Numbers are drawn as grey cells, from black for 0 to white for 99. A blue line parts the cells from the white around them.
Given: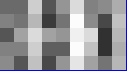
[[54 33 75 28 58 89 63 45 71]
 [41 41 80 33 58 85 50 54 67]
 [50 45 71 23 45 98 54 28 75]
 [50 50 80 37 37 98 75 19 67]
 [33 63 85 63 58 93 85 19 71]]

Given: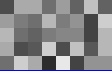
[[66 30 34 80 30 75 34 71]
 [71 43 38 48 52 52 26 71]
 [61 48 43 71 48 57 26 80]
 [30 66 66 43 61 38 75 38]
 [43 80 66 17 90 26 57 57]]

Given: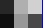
[[ 6 59 28]
 [15 68 81]]

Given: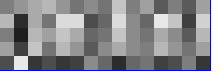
[[49 12 71 62 76 66 40 45 76 54 45 66 54 35 71]
 [71 17 66 45 85 85 30 40 85 54 40 90 76 25 81]
 [62 25 76 45 71 58 35 54 66 54 49 71 58 45 62]
 [49 58 66 71 58 45 54 45 76 49 62 35 49 35 62]
 [30 90 21 30 21 25 54 40 17 40 45 25 30 49 21]]

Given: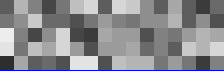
[[88 46 74 65 83 60 31 60 60 65 41 50 36 78 70 83]
 [92 50 27 55 83 27 23 65 60 60 31 50 46 60 70 65]
 [46 55 78 41 41 31 46 60 50 46 55 55 70 36 55 31]
 [18 65 36 41 31 88 88 31 74 70 70 46 60 46 23 50]
 [36 70 50 27 46 74 83 36 83 78 55 36 65 36 23 41]]

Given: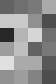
[[38 43 47 66]
 [56 61 51 30]
 [87 66 66 34]
 [15 70 83 43]
 [61 74 38 47]
 [78 78 56 30]]
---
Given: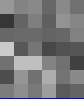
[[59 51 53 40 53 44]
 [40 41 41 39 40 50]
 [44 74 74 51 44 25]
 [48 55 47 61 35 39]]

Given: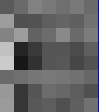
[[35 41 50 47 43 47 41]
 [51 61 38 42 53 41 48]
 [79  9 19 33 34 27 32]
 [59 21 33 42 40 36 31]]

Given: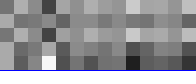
[[45 68 54 26 64 56 68 61 58 79 64 65 58 74]
 [46 68 54 26 62 56 68 60 58 78 64 66 58 73]
 [66 36 52 96 31 45 32 44 45 12 36 39 34 20]]

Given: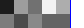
[[11 61 44 94 67]]

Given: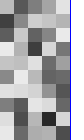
[[73 34 49 64 88]
 [36 78 38 52 91]
 [76 74 87 42 62]
 [87 85 82 57 33]
 [86 30 71 16 83]]

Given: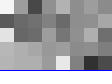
[[95 61 28 56 69 55 61 54]
 [88 40 42 61 46 56 68 43]
 [70 68 68 60 90 50 19 29]]
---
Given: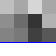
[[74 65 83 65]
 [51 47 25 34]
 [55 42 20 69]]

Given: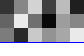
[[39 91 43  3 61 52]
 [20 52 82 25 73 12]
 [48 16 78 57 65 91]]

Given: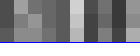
[[30 62 44 40 35 81 30 44 22 58]
 [35 54 54 44 35 71 26 49 26 67]
 [30 49 58 40 35 76 26 40 22 54]]

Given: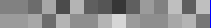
[[60 60 65 42 70 55 55 70 83 60 55 55 65 70 46]
 [50 50 42 65 29 70 37 33 21 37 60 50 74 37 74]]

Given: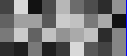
[[26 84  7 30 71 42 30 17 57]
 [47 79 38 75 57 66 75 17 52]
 [38 62 62 34 79 75 47 66  7]
 [17 12 47 12 22 84 34 26 52]]

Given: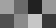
[[31 54 77 22]
 [63 41 13 59]]
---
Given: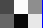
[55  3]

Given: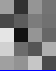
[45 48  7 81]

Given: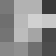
[22 81 73 53]

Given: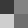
[51 80]

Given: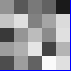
[10 64 73 68 30]

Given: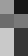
[ 9 42]
